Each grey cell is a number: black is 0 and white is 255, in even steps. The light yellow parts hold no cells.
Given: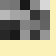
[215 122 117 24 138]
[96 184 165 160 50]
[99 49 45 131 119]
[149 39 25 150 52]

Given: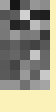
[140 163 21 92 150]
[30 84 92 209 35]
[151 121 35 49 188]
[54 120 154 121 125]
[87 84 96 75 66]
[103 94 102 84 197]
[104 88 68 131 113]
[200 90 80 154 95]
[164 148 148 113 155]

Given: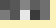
[111 78 87 132 94]
[111 122 85 231 58]

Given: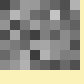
[178 64 111 155 153 120 101 80]
[118 121 182 154 109 98 196 89]
[97 147 73 122 159 128 138 113]
[117 78 164 91 63 127 94 139]
[78 135 122 105 163 166 145 141]
[129 105 132 170 59 178 146 126]
[80 138 152 177 108 97 77 105]

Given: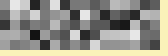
[93 145 231 205 35 117 223 52 120 122 91 117 186 174 141 70]
[179 101 193 145 210 122 148 162 45 230 126 38 98 73 40 186]
[128 53 153 89 124 114 185 114 81 147 89 88 35 24 187 86]
[107 171 174 151 19 156 107 81 217 40 78 191 195 199 231 111]
[67 160 121 130 148 44 170 98 140 102 214 146 147 149 163 101]

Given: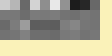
[104 205 182 105 211 142 232 146 28 39]
[115 121 120 109 123 121 124 115 112 119]
[116 106 124 156 93 95 93 126 134 118]
[119 114 117 129 110 110 107 121 124 115]
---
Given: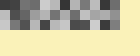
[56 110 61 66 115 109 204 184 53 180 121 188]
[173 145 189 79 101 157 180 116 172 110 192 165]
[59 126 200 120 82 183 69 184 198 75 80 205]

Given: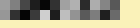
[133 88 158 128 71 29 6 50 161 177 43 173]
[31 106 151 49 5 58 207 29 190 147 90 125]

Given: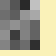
[41 193 120 85]
[150 168 110 94]
[128 100 129 145]
[130 99 144 60]
[108 47 131 87]

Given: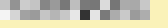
[169 200 197 147 204 196 134 154 120 190 121 119 219 118 171]
[155 173 244 213 162 155 197 181 199 231 51 228 122 172 201]

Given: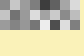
[166 218 139 199 156 126 61 97]
[139 189 196 115 154 220 163 202]
[221 127 155 132 151 118 237 78]

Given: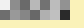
[188 146 241 141 106 184 114]
[192 42 110 153 134 104 176]

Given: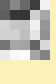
[62 242 99 136 105]
[207 167 94 55 53]
[240 150 211 198 195]
[229 145 209 209 191]
[100 216 117 166 163]
[164 131 234 248 254]

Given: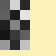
[210 40 91]
[29 227 95]
[132 36 32]
[57 96 22]
[41 193 153]

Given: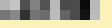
[9 185 181 196 80 129 83 185 74 75]
[19 187 117 135 49 116 108 187 100 75]
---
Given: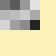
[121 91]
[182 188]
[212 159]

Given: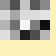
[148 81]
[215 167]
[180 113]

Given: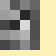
[168 86]
[157 166]
[68 43]

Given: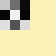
[199 109]
[7 240]
[224 82]

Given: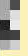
[165 76]
[169 221]
[36 232]

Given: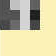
[81 194]
[85 83]
[72 105]

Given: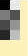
[2 232]
[123 81]
[71 148]

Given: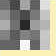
[111 72]
[144 100]
[172 113]
